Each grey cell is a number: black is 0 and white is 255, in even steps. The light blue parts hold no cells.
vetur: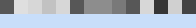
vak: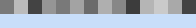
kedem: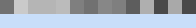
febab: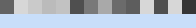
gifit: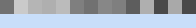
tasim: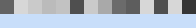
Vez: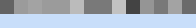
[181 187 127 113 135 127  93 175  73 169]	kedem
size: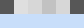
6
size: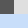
2
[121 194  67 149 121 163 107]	Vez

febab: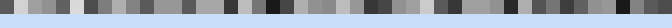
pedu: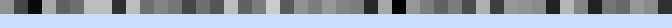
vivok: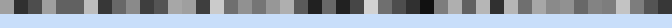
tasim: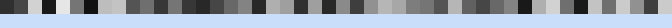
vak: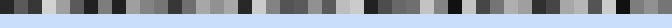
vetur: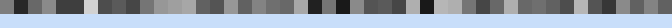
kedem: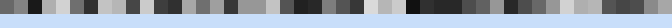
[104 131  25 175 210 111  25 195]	tasim
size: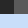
2

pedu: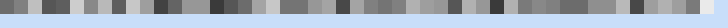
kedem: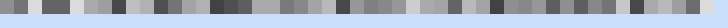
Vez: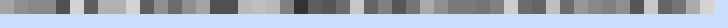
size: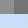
2
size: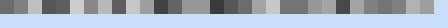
31

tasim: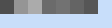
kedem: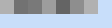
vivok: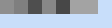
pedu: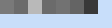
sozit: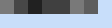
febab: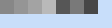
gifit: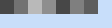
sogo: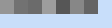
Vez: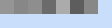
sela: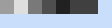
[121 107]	pedu
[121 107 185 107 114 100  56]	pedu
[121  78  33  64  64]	sela
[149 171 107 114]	tasim

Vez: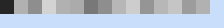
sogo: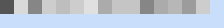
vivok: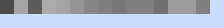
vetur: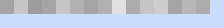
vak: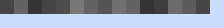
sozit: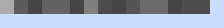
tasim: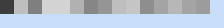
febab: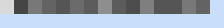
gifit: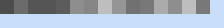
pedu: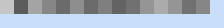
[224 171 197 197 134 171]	sogo
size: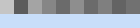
10
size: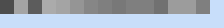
15

